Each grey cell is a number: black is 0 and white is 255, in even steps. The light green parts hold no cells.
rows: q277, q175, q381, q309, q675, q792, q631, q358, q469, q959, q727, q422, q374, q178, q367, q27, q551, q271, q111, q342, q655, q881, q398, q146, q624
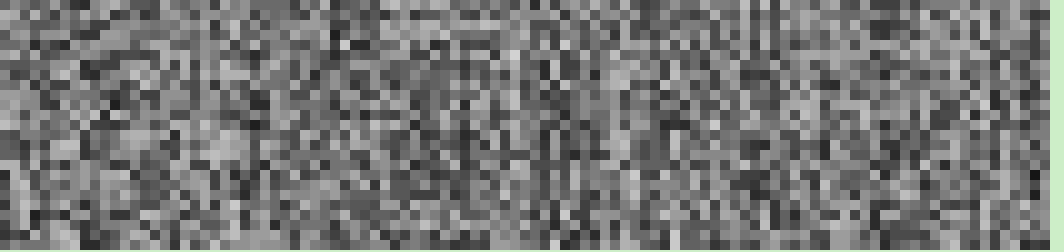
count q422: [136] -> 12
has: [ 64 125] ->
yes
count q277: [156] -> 7
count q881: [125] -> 7
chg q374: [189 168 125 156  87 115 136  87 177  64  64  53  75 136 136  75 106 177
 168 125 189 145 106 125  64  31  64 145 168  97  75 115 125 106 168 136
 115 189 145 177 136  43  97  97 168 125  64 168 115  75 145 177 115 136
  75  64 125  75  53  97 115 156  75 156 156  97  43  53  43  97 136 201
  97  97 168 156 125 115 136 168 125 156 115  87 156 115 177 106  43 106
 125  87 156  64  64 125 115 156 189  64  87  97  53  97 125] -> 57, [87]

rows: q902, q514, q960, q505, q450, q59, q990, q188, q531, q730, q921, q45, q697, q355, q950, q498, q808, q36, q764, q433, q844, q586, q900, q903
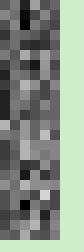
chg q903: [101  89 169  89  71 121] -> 4, [80]
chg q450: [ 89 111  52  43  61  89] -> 4, [52]
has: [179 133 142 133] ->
no

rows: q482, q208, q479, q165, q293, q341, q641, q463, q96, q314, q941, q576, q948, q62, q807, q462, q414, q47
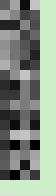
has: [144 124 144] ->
yes
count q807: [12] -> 0
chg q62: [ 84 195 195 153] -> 1, [186]

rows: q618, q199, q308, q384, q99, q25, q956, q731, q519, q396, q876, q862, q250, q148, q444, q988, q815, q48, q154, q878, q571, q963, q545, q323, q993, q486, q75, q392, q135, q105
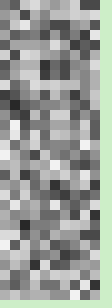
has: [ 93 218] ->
no
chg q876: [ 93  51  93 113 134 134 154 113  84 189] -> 1, [40]

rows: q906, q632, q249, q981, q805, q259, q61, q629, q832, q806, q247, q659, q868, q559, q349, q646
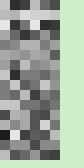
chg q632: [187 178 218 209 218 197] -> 4, [209]
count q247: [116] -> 3
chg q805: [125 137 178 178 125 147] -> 5, [159]
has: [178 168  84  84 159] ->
no

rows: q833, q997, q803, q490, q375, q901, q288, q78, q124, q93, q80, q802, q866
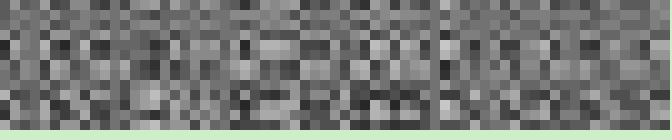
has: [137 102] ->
yes
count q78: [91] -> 7
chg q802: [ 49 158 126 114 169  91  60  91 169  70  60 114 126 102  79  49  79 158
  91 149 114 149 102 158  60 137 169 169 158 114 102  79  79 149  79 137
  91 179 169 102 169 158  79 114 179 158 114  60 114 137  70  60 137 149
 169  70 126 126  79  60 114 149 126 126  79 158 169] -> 63, [114]
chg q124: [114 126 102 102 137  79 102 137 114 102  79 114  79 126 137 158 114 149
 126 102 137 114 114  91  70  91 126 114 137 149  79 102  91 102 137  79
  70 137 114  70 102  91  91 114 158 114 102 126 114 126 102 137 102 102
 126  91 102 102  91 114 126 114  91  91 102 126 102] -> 65, [114]
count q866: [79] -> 13
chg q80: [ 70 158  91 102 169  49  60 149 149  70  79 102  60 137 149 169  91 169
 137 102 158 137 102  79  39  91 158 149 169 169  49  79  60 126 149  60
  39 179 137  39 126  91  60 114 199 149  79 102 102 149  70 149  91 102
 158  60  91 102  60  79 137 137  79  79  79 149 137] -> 14, [158]

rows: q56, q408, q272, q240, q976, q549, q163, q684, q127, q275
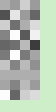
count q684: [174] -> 4
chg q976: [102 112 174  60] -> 2, [186]
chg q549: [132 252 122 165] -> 0, [122]
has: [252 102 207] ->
yes

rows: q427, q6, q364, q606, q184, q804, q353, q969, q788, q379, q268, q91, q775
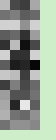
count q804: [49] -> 2
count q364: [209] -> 3
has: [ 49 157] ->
yes
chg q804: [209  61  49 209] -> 1, [49]
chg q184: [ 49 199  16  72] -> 1, [188]

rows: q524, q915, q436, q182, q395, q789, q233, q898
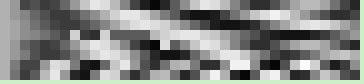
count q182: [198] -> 1
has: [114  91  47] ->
no

